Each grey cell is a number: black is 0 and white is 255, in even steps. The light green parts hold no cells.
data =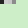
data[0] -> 35
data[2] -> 200
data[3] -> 139
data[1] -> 205

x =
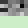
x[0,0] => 57
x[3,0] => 197
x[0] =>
[57, 58, 121, 126, 111, 71, 120]
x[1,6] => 109
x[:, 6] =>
[120, 109, 150, 150]
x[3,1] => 188
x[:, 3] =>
[126, 156, 140, 144]
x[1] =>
[194, 165, 110, 156, 174, 8, 109]

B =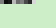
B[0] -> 125
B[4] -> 108
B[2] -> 23
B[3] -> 183

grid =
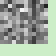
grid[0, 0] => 193
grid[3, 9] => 117
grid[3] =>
[178, 183, 168, 98, 166, 96, 106, 157, 75, 117, 178, 217]
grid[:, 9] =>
[101, 153, 127, 117, 134, 109, 143, 125, 94, 109, 135]
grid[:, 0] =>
[193, 92, 97, 178, 167, 100, 170, 166, 115, 113, 137]
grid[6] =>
[170, 190, 195, 122, 155, 83, 131, 138, 88, 143, 170, 221]
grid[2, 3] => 109
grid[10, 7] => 94
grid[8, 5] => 105
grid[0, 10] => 193
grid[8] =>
[115, 78, 138, 171, 135, 105, 191, 139, 154, 94, 115, 112]
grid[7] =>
[166, 133, 60, 136, 164, 169, 203, 118, 58, 125, 166, 144]
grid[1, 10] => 92
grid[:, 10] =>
[193, 92, 97, 178, 167, 100, 170, 166, 115, 113, 137]
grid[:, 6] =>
[201, 193, 222, 106, 98, 191, 131, 203, 191, 135, 196]
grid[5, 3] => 147
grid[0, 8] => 54
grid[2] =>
[97, 140, 67, 109, 139, 243, 222, 163, 75, 127, 97, 168]
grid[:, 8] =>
[54, 68, 75, 75, 85, 150, 88, 58, 154, 64, 60]
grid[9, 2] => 118
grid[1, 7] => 110

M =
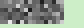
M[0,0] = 118
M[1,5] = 123
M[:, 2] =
[157, 118, 135, 76, 67, 232]
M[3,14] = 176
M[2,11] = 70
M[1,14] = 93
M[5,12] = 169
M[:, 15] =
[175, 148, 122, 85, 89, 205]
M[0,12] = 100
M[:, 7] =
[167, 93, 24, 166, 131, 156]
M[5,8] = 137
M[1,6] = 105
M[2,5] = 123
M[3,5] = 79
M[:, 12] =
[100, 95, 129, 102, 82, 169]
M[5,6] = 81
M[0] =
[118, 128, 157, 115, 125, 158, 61, 167, 98, 103, 31, 100, 100, 45, 168, 175]
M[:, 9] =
[103, 124, 115, 117, 100, 110]
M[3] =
[99, 101, 76, 95, 107, 79, 45, 166, 120, 117, 130, 114, 102, 155, 176, 85]
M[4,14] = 136
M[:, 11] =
[100, 186, 70, 114, 93, 46]

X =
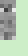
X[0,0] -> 144
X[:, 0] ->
[144, 106, 208, 156, 152, 113, 165, 142, 156, 181]
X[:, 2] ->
[150, 104, 120, 153, 141, 110, 127, 150, 123, 139]
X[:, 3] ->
[148, 155, 235, 165, 145, 156, 142, 151, 139, 199]
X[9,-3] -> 109
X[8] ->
[156, 106, 123, 139]
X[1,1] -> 134
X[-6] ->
[152, 146, 141, 145]
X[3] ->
[156, 148, 153, 165]

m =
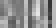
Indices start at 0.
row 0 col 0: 137
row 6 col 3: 99
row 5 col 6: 189
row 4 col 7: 91
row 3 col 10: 120
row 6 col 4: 144
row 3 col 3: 144
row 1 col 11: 162
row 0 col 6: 192
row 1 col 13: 189
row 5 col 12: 103
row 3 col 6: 168
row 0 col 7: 95
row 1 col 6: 186
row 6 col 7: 88
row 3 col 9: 229
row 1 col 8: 164
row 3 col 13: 188
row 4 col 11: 175
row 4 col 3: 107
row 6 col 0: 162
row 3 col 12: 71
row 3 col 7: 110
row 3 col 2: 183
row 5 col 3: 90
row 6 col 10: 145
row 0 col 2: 138

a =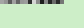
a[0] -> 165
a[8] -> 213
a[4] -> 101
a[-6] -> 29

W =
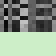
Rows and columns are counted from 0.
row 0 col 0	125
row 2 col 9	57
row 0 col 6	167
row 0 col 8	97
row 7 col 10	45
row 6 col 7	90
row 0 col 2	120
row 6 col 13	139
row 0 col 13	135
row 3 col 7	88
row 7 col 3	30
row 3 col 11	78
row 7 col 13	141
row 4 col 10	146
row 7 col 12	46
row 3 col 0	115
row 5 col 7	101
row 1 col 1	185
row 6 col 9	46
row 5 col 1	8
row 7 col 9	58
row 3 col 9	43
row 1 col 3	150
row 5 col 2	121
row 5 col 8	84
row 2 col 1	15
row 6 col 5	177
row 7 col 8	92
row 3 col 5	176
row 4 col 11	123
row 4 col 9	151
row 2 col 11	68
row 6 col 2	98

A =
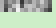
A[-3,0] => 173
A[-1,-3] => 150
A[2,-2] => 95
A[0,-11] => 157
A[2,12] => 61
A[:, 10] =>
[201, 169, 150]
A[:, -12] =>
[107, 87, 68]
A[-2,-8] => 84
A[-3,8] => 178
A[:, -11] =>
[157, 127, 184]
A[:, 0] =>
[173, 176, 180]
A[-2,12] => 89

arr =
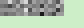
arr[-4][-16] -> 142
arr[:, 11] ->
[125, 155, 139, 141]
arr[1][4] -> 174
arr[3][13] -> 73
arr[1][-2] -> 182
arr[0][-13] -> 141
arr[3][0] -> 127
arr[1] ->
[117, 105, 73, 115, 174, 102, 134, 144, 123, 134, 61, 155, 118, 119, 182, 133]
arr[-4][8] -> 161
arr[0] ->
[142, 144, 211, 141, 113, 183, 215, 96, 161, 135, 152, 125, 174, 127, 85, 186]
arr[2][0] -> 145
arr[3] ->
[127, 102, 123, 120, 148, 138, 170, 121, 127, 128, 26, 141, 113, 73, 157, 156]
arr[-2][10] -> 176
